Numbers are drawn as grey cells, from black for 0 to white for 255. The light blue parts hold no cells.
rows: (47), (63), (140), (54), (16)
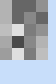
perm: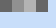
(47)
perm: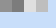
(140)
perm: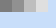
(140)

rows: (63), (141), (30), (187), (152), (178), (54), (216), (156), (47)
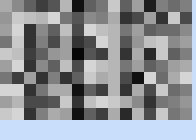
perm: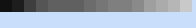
(63)
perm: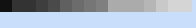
(216)
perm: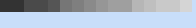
(187)
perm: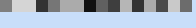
(216)
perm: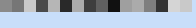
(47)

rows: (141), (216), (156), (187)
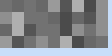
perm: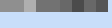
(216)
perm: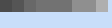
(156)
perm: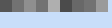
(187)
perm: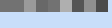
(187)
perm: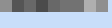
(216)
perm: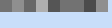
(156)
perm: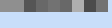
(216)

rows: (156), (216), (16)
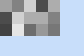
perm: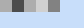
(216)
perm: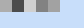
(156)
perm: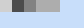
(216)

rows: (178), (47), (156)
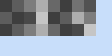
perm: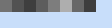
(178)
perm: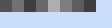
(178)
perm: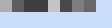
(156)
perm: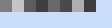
(156)

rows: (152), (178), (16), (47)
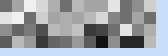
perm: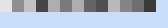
(16)
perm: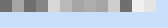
(178)
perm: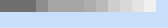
(152)
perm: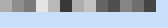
(16)
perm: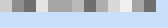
(152)

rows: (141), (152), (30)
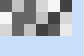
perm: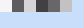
(141)
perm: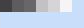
(141)

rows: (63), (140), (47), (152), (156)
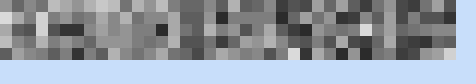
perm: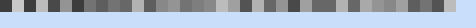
(63)
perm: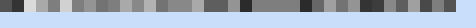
(140)
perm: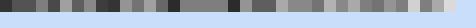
(140)

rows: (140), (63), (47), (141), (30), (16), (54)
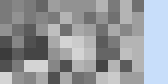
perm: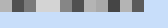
(16)
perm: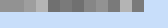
(63)
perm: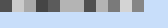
(141)
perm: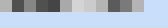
(141)

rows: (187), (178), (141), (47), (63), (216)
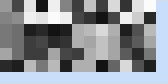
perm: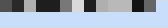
(216)
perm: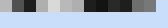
(141)
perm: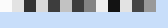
(187)
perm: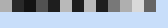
(216)
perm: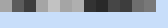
(47)
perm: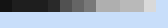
(216)
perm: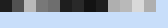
(141)

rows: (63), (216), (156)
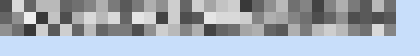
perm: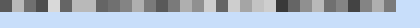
(63)
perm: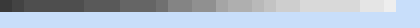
(216)
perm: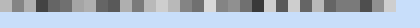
(156)

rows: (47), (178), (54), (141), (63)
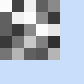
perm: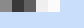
(178)
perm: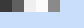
(178)
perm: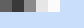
(54)
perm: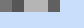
(63)

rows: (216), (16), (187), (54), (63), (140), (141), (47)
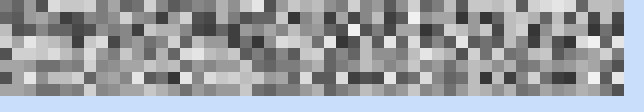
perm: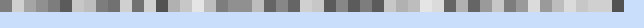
(63)
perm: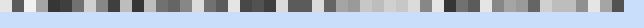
(141)
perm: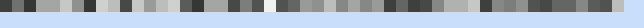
(187)
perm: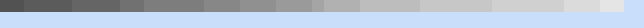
(216)

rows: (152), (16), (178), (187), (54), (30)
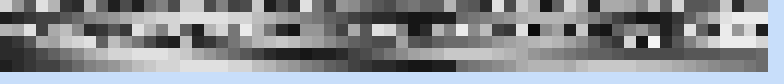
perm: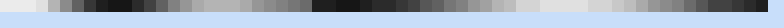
(16)
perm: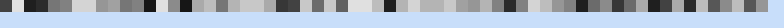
(30)
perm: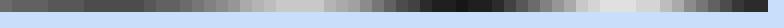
(54)

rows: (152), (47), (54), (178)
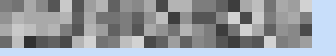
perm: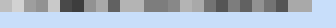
(54)
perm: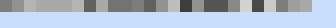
(47)
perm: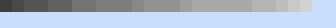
(47)
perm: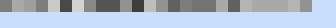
(47)
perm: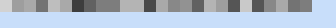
(152)
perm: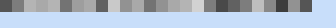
(54)

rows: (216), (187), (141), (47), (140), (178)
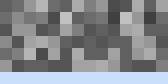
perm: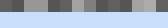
(141)
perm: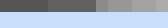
(47)
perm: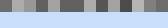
(140)
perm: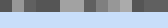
(141)

